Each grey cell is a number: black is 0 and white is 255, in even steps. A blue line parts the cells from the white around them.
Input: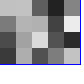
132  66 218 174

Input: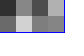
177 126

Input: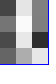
128 250  74

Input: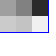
43 195

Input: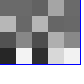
106 102  77 243

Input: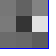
131  52 107

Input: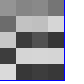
117 191  59  61

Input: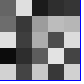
53 188 173  45 210

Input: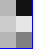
17 204
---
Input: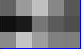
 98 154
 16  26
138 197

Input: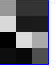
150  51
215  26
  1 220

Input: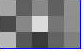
165  95
 74 135
184  88

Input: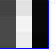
 67 226
 73 244
 72 237

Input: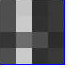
 79 196
 80 203
 53 108

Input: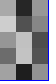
169  38
206  81
150 193

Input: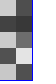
205  78
 66  56
203 109

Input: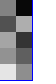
130   8
 81 174
165  52

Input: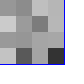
151 140
203 155
153 150
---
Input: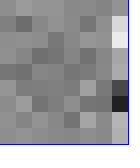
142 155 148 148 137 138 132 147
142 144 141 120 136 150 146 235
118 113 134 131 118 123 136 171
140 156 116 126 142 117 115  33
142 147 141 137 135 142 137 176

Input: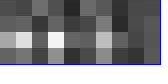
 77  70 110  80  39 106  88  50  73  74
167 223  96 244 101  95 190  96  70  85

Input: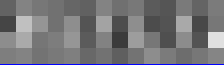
 99 131 119 113 102  97 131 112 120  91  85 122 100 123
141 170 118 125 150  91 130  59 157 119  79 140  83 224

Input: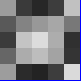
156  58  39  61 193
 59 196 220 173  48
157  43  35  61 218

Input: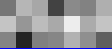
118 182 167  66 138 130 175
132  36 128 134 178 143  95

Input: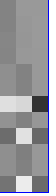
131 153 153
134 150 154
143 130 153
223 215  50
108 225 104
143 129 151

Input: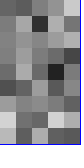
101  92 127 147 202
130 147 134 156 176
108 171 106  34 123
156 131 139 124  97
185  94 173  96  89

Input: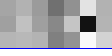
165 178 155 112 145 227 178
181 184 179 128 147 249 211

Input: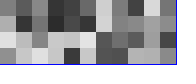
127  91 136  53  65 105 207 124  66 217 117
224 188 133 201 196 227  86 111  91 158  70
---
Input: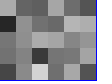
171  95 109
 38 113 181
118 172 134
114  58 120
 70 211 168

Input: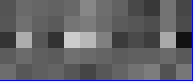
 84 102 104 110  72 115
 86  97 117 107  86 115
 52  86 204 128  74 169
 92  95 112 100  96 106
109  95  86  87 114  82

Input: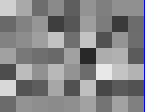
208 109  94 127 144
105 150  86 124 108
130 159 111  81 109
161 111 161 173  91
 77 145 147 232 179
216  93  81  71  82
107 142 143 116 128

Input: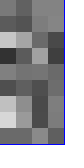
121 131
 91 125
197 106
 50 161
128 117
 79  79
192  74
215  75
106 138

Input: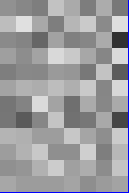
145 126 170 172
189 168 182 138
138 102 128 171
159 163 201 134
126 135 150 195
163 173 175 134
117 218 111 135
118 134 113 169
180 157 199 142
157 200 143 126
144 177 160 140
167 156 164 155

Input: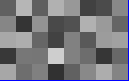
 96  95 152  75
134 147  81 154
168 102 129 156
 56 118 129  54
167 128  97 173

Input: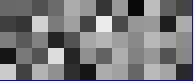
103  80 172  53   9  97
 63 208 160 234 151  31
124 130  82 181 136 162
 22  82  37  98 130  83
203 178  46 171 102 164
